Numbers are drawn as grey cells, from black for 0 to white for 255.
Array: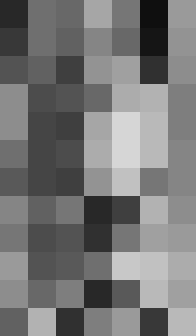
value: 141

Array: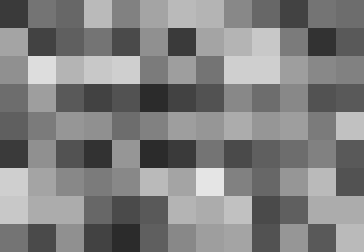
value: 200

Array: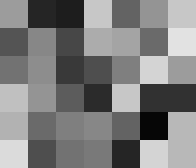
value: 178

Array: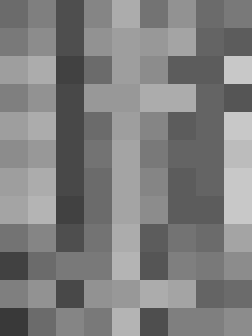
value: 127

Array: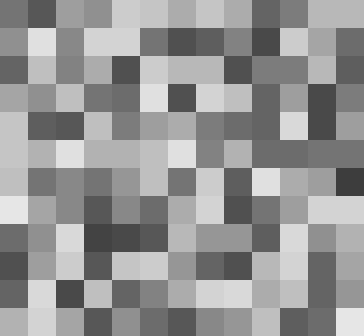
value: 100

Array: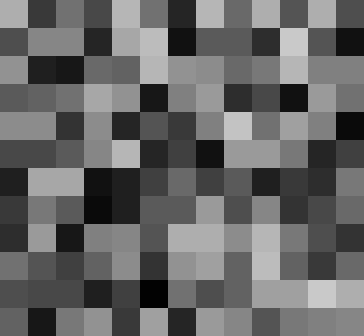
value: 78

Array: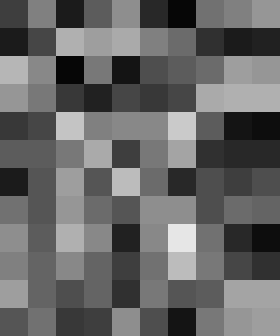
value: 158

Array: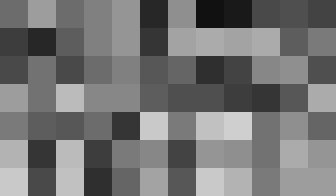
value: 179
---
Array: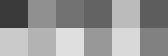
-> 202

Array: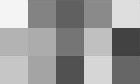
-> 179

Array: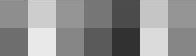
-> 110

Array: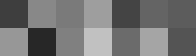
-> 151

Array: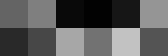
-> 41

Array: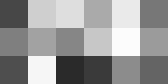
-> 127

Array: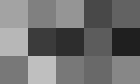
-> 183
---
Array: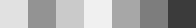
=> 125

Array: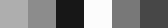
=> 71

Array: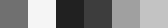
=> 61

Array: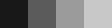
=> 91

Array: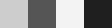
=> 85

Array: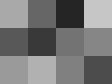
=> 57
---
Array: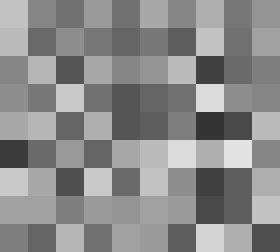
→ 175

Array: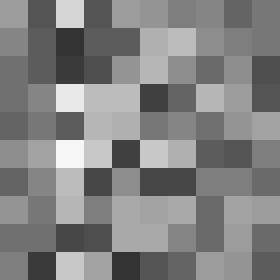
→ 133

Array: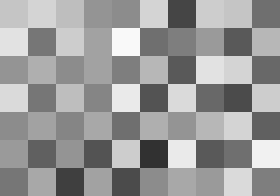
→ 205

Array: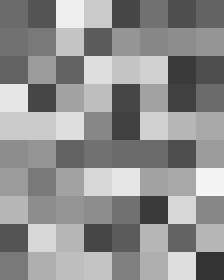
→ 113

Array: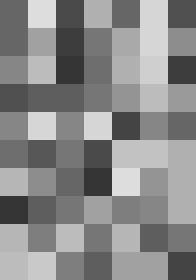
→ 102
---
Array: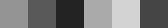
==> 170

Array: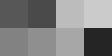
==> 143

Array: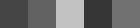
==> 194

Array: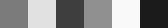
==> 144

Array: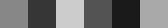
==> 83

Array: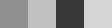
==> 192

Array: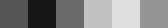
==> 194

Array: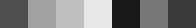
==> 24
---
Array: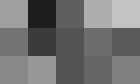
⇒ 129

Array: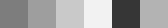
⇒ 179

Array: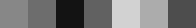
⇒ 77

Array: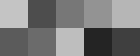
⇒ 63

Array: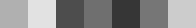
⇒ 204

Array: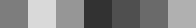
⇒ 176

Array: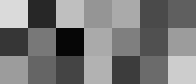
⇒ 205

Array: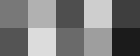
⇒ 27

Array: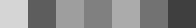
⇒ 63

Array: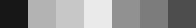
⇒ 77
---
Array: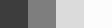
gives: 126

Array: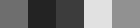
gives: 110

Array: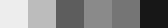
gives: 138

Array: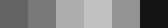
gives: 147

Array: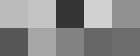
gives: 187

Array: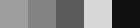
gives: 131

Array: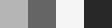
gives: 101

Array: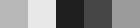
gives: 155

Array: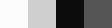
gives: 84

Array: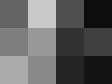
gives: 152
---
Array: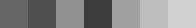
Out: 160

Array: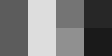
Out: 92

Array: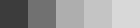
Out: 216

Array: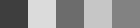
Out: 130

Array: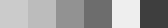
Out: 238

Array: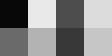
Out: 106

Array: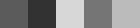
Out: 187
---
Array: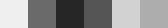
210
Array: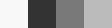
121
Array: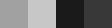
26
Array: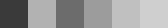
192
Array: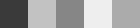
238
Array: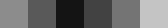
116
